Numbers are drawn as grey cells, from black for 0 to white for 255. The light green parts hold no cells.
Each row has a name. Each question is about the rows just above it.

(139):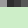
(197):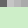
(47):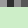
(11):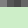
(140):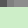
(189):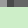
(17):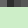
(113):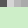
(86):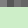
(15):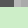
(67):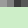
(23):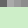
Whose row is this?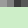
(67)
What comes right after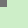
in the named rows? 102

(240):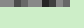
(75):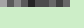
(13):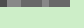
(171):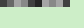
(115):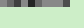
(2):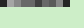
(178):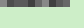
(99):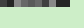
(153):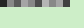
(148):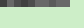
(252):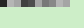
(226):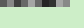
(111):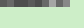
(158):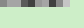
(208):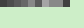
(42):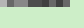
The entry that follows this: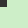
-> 165
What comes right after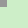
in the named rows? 165
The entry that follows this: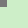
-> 136

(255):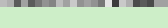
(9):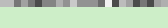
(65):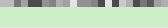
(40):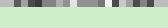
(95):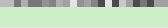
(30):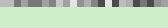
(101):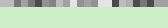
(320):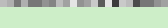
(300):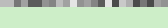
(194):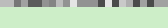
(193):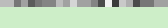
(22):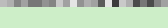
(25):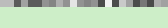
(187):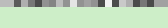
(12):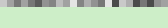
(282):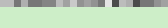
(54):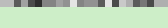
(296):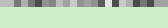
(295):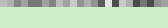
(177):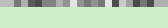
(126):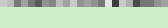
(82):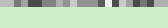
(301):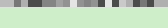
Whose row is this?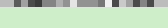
(40)
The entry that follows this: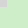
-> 161
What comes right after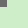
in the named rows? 241

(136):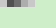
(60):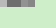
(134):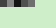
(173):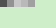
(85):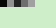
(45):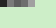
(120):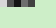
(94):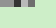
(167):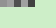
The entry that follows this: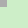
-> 200
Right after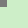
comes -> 94
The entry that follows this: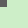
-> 110
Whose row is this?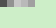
(173)
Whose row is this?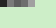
(45)

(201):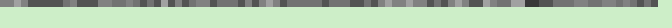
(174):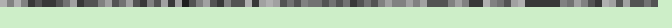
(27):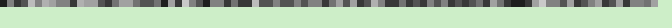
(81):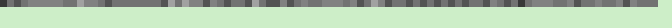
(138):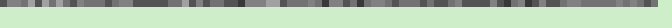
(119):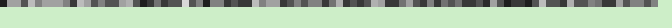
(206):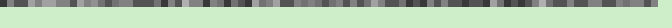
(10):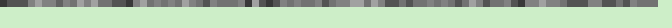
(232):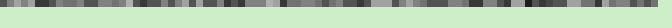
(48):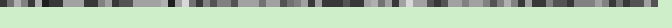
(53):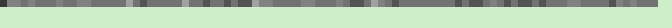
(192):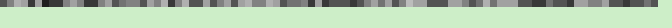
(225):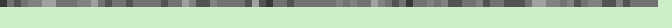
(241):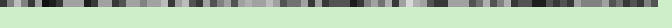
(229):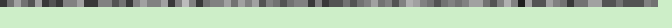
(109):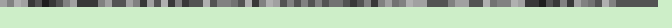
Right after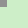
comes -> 114
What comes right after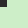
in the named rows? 161
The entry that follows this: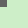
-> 129
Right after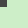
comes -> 83

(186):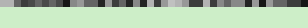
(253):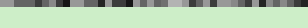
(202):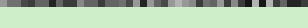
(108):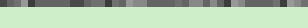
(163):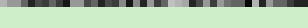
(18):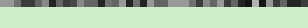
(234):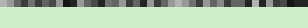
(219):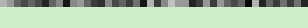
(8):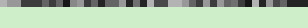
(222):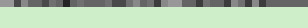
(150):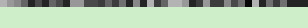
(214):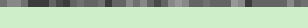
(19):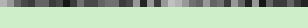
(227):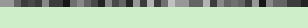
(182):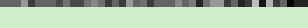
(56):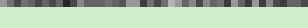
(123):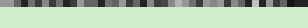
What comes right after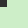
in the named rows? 136
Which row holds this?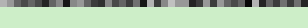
(219)
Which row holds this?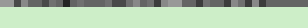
(222)
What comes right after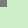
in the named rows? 36
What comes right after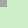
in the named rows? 36
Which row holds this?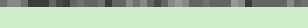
(214)
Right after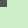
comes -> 152

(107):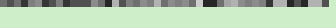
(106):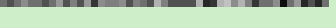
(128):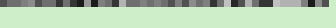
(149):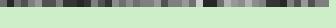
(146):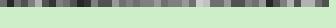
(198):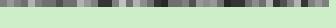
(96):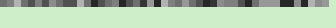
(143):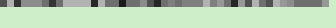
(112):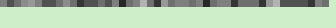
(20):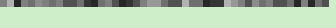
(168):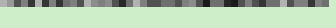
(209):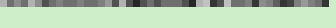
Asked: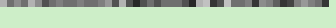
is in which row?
(209)
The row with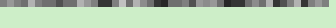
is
(198)
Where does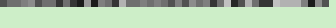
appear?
(128)
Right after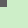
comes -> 53
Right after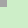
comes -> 178
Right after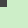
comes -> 127

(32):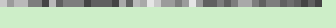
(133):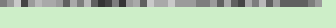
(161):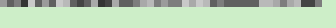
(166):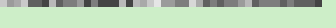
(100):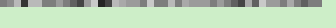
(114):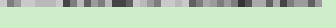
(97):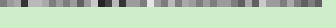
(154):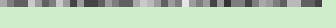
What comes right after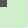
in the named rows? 169
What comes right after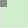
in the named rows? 185
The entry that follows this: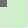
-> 96
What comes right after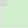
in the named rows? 169

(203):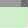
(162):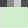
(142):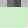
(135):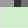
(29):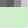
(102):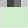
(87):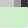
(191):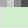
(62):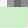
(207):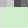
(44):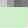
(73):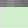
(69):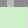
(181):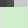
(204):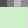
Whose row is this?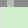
(69)
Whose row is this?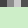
(162)
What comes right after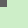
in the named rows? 140
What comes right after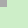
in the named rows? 202
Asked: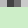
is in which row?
(102)

